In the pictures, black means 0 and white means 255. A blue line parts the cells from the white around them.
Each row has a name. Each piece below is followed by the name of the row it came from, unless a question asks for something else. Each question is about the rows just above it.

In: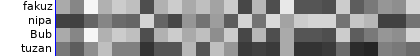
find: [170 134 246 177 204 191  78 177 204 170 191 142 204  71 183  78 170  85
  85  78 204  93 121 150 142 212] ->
Bub
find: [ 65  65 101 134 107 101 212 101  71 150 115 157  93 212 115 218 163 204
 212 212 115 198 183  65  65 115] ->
nipa

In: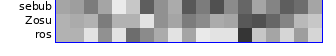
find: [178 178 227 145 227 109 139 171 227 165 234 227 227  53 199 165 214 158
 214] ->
ros
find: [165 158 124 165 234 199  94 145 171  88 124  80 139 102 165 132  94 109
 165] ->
sebub
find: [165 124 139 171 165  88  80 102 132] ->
Zosu
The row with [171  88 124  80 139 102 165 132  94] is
sebub
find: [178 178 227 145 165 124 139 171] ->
Zosu

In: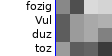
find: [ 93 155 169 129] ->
duz

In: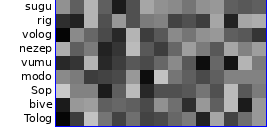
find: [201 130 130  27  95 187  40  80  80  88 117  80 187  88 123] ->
Sop
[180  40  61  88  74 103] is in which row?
vumu
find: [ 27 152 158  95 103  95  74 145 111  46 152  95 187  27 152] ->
bive
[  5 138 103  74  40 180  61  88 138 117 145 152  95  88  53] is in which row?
volog

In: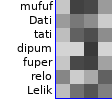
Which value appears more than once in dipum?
[212]
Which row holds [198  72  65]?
fuper
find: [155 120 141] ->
Dati
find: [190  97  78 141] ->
tati
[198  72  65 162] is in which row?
fuper

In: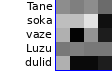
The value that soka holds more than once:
[190]
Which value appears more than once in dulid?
[10]
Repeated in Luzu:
[120]
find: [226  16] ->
soka
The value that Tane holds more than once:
[141]
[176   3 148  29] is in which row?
vaze

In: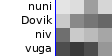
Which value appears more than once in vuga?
[77]
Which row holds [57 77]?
vuga
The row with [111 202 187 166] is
niv

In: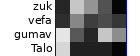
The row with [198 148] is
zuk
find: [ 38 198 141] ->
gumav
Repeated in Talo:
[32]

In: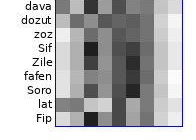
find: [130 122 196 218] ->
dava
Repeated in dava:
[122]
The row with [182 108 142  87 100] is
zoz

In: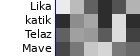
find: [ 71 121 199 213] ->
Mave
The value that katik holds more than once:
[45]
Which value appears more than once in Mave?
[121]

